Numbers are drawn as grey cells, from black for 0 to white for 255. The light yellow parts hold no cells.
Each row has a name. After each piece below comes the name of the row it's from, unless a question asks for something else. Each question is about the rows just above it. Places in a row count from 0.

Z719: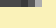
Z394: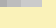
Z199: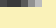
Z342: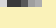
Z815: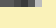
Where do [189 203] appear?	Z394
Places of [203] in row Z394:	3 4 5
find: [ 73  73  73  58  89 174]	Z719
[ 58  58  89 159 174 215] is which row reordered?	Z342
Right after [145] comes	[189]
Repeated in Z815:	[89]
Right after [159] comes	[174]

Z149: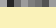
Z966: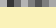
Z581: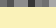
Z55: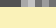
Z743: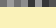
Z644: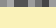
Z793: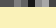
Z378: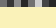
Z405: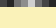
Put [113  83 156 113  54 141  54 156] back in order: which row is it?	Z743
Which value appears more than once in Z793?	[83]
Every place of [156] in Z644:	4 7
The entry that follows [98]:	[22]
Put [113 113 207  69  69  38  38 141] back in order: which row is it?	Z405
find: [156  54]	Z743

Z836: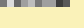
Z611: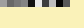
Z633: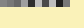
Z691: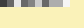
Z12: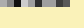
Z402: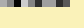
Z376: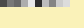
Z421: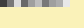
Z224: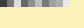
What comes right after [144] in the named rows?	[189]
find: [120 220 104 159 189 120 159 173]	Z421
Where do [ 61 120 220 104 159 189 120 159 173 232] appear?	Z421
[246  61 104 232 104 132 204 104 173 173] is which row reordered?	Z691

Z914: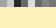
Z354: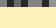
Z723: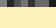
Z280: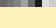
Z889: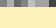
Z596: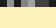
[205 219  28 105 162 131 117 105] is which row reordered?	Z280
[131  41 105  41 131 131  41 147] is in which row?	Z354
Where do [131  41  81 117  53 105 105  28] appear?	Z723
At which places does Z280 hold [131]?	2
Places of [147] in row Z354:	7
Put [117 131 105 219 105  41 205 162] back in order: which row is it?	Z914
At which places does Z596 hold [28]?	0 2 7

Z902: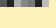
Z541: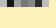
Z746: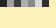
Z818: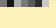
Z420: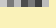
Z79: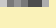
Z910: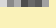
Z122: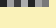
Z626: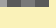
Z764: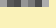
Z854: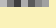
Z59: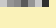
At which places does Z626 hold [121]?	3 4
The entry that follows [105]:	[90]
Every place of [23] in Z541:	1
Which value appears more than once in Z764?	[77]

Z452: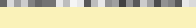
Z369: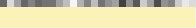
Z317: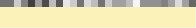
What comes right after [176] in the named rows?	[130]
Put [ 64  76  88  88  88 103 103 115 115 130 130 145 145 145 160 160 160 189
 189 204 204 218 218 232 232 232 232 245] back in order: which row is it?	Z452
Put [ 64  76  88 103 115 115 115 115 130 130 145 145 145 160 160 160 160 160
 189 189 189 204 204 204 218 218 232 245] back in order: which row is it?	Z317
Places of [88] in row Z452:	12 19 25

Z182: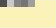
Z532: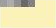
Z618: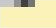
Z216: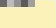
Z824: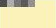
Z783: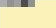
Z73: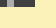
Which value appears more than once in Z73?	[64]
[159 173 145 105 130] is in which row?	Z532
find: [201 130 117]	Z182
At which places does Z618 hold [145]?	2
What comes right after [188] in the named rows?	[145]

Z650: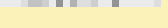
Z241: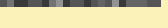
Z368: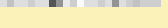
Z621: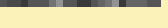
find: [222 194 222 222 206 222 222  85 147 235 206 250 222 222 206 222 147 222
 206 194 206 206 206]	Z368
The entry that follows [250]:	[222]
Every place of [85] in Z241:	0 4 5 10 11 13 15 21 22
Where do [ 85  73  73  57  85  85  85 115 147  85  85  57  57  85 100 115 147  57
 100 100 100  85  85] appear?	Z621

